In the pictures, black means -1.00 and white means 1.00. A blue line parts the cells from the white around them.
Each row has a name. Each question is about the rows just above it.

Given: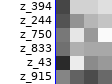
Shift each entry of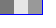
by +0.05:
[-0.01  0.85  0.25]
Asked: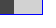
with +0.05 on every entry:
[-0.40  0.70  0.70]
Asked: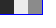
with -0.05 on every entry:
[-0.72  0.80  0.04]
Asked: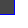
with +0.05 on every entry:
[-0.40]
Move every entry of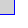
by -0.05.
[0.60]
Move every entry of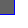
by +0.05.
[-0.18]
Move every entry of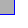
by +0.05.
[0.43]

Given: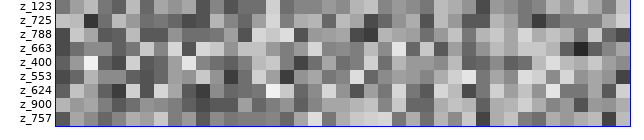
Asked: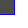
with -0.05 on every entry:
[-0.46]
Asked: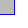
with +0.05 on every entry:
[0.52]
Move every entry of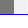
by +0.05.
[-0.02  0.94]

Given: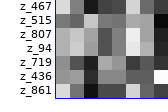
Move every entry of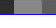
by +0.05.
[-0.60  0.11  0.11 -0.21]
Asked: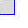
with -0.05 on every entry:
[0.66]
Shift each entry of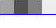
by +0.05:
[ 0.33 -0.31  0.05  0.92]
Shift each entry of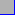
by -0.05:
[0.34]

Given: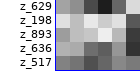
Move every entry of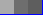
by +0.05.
[ 0.39 -0.09 -0.21]
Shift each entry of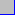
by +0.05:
[0.54]
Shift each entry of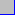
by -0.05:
[0.44]
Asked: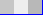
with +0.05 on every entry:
[0.60 0.92 0.49]
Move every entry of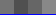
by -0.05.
[-0.14 -0.42 -0.25  0.02]

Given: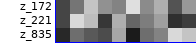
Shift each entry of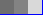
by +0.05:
[-0.09  0.08  0.75]
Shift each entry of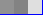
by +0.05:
[0.19 0.08 0.80]

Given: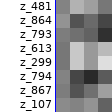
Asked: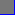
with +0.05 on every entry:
[-0.02]
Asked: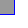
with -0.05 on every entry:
[0.15]
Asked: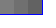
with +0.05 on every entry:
[ 0.03 -0.07 -0.18]
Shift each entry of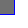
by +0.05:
[-0.07]
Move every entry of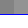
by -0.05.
[-0.02  0.10]
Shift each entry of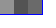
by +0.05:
[ 0.20 -0.30 -0.12]
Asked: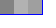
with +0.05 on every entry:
[0.08 0.45 0.30]

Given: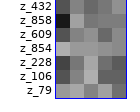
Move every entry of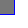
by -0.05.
[-0.12]
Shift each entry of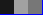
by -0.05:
[-0.86  0.21 -0.12]
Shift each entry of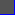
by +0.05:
[-0.30]
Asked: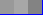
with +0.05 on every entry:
[0.25 0.36 0.08]
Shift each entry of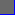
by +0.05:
[-0.13]
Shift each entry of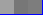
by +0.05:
[ 0.31 -0.02  0.03]
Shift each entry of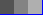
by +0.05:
[-0.30  0.08  0.42]

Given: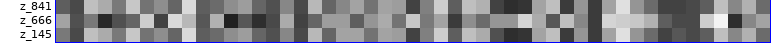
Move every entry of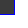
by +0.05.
[-0.49]
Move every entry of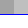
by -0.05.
[0.23 0.45]

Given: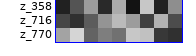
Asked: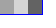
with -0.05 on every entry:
[ 0.23  0.62 -0.27]
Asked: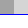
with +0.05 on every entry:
[0.33 0.72]
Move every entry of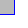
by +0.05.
[0.51]
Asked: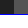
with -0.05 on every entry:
[-0.79 -0.39]
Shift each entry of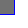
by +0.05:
[-0.06]
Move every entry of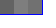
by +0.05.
[-0.17  0.04 -0.06]
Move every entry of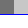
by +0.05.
[-0.06  0.61]

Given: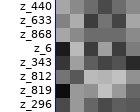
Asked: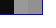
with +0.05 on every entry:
[-0.85  0.25  0.19]
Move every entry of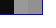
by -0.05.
[-0.95  0.15  0.09]
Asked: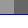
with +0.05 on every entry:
[ 0.25 -0.15]
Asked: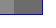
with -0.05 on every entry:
[ 0.03 -0.20 -0.20]
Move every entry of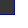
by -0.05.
[-0.63]
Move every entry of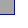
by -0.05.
[0.25]

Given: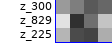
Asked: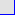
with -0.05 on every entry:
[0.72]
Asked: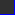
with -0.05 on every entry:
[-0.67]
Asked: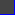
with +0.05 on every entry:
[-0.42]

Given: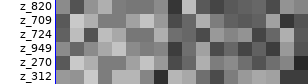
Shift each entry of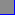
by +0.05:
[0.14]
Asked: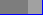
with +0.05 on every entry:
[0.03 0.03 0.31]

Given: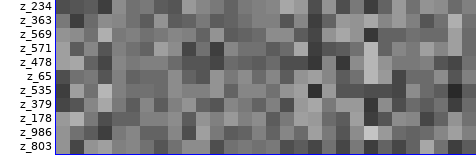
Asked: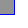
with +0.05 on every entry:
[0.20]
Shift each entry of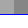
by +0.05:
[0.36 0.10]
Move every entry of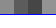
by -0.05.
[ 0.05 -0.33 -0.50  0.10]
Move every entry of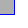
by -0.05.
[0.32]

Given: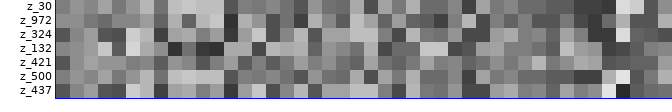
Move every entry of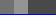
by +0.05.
[-0.06  0.21 -0.38 -0.38]
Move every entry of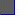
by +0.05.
[-0.23]
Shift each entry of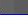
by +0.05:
[-0.17 -0.23]
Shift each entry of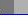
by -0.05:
[-0.11  0.33]
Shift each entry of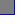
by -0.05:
[-0.06]

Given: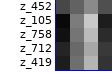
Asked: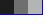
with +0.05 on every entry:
[-0.72 -0.08  0.46]
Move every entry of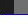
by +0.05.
[-0.72 -0.08]
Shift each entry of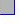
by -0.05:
[0.36]
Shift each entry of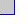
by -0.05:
[0.53]
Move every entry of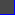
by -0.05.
[-0.49]

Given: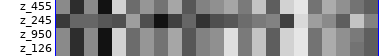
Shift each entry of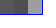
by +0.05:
[-0.27 -0.33  0.29]
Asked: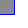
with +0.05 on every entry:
[0.13]

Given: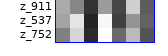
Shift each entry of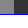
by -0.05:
[ 0.00 -0.65]
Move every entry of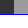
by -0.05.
[-0.65  0.17]
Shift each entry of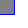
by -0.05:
[-0.05]
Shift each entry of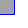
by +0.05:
[0.33]
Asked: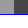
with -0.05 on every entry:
[ 0.17 -0.50]

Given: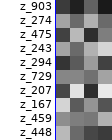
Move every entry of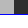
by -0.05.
[ 0.40 -0.69]
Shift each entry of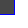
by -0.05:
[-0.49]
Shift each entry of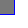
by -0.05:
[-0.11]
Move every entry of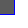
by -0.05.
[-0.34]
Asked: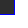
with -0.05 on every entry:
[-0.69]

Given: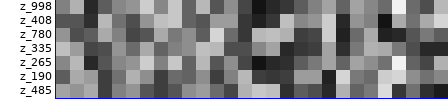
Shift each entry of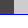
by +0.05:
[-0.40  0.66]
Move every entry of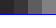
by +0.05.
[-0.64 -0.52 -0.22  0.06]
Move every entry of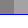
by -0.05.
[-0.04  0.23]

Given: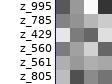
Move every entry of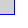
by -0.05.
[0.59]
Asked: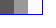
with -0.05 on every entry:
[-0.36  0.15  0.92]
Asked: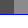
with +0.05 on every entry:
[-0.32  0.14]
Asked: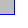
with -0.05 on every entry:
[0.43]

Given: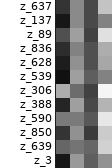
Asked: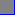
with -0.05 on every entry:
[-0.03]
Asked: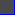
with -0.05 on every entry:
[-0.48]
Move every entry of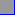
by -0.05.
[0.15]

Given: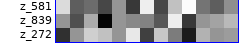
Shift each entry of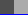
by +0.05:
[-0.33  0.39]
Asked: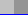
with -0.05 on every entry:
[0.46 0.12]
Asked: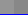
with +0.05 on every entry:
[0.22 0.12]
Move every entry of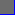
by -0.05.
[-0.20]
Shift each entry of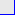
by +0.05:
[0.87]
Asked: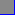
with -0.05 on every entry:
[0.02]

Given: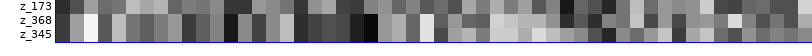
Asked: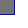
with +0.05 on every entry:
[-0.04]
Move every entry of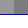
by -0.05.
[ 0.14 -0.08]

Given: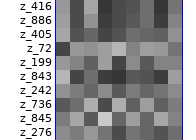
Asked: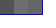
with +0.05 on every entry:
[-0.30 -0.09 -0.15]
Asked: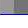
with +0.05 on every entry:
[ 0.24 -0.04]

